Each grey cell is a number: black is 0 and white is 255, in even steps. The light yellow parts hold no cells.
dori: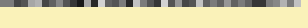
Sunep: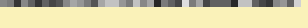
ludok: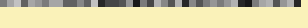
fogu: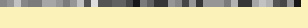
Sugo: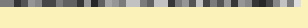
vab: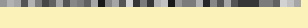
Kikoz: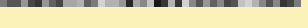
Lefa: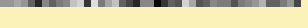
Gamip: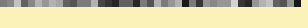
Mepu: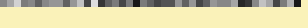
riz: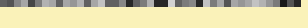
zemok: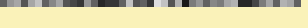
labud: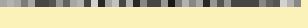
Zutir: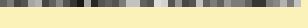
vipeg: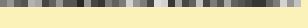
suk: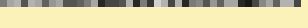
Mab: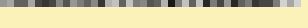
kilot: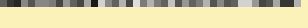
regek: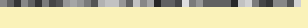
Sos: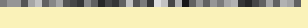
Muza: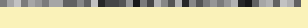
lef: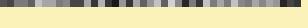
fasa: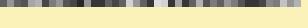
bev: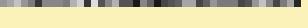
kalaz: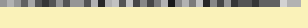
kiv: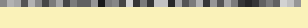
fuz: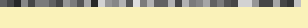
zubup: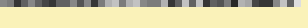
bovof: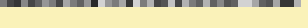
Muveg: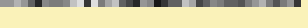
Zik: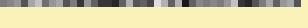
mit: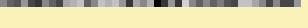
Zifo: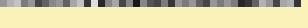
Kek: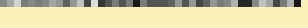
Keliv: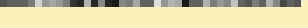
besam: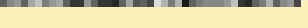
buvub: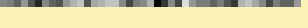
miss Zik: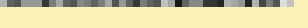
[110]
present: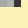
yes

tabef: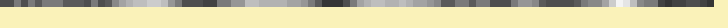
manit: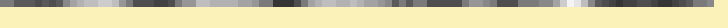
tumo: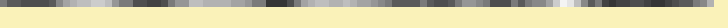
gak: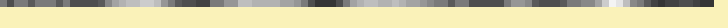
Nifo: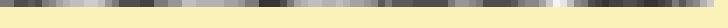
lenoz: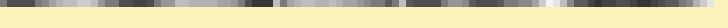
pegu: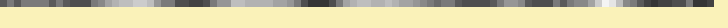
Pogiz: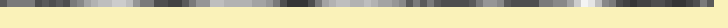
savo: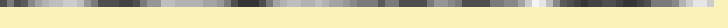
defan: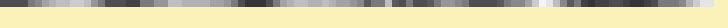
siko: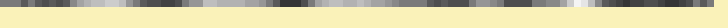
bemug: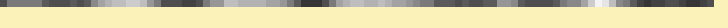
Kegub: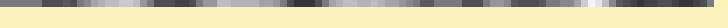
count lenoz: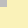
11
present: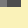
yes
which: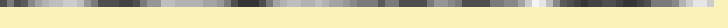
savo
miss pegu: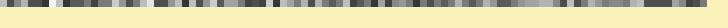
[106]
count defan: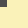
19

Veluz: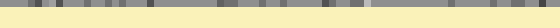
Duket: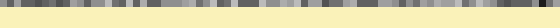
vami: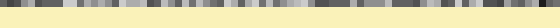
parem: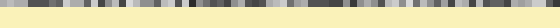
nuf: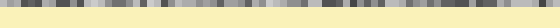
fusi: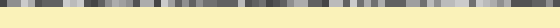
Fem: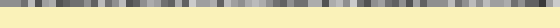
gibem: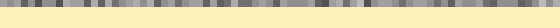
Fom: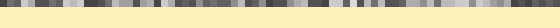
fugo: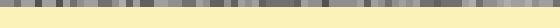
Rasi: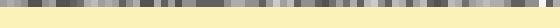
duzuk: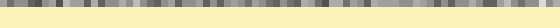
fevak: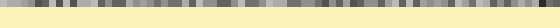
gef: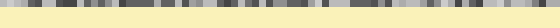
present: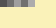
yes
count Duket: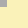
5
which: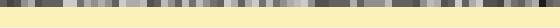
vami
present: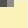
yes
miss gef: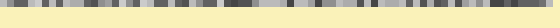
[127]

